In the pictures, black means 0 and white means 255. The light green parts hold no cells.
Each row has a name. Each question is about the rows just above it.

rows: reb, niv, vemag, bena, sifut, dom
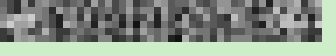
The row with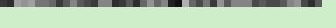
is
dom
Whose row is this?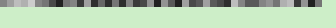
vemag

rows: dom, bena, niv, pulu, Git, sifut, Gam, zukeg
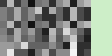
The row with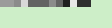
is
Gam
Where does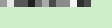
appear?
zukeg
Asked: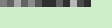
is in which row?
niv

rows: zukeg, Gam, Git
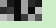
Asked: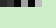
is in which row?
Gam
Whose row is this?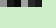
zukeg
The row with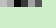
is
Git

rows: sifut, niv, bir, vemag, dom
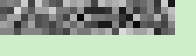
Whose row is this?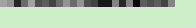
vemag
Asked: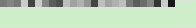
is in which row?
sifut
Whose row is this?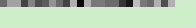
bir
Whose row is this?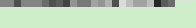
dom

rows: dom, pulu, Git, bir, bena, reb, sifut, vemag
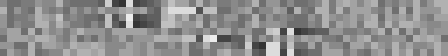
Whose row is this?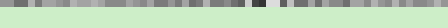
sifut
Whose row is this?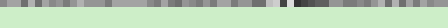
bena
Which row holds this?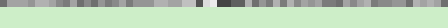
reb
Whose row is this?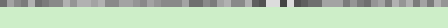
vemag

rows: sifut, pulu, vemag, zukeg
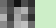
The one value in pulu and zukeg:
179
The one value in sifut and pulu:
76
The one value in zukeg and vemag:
179
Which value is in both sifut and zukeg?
107
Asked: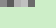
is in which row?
zukeg

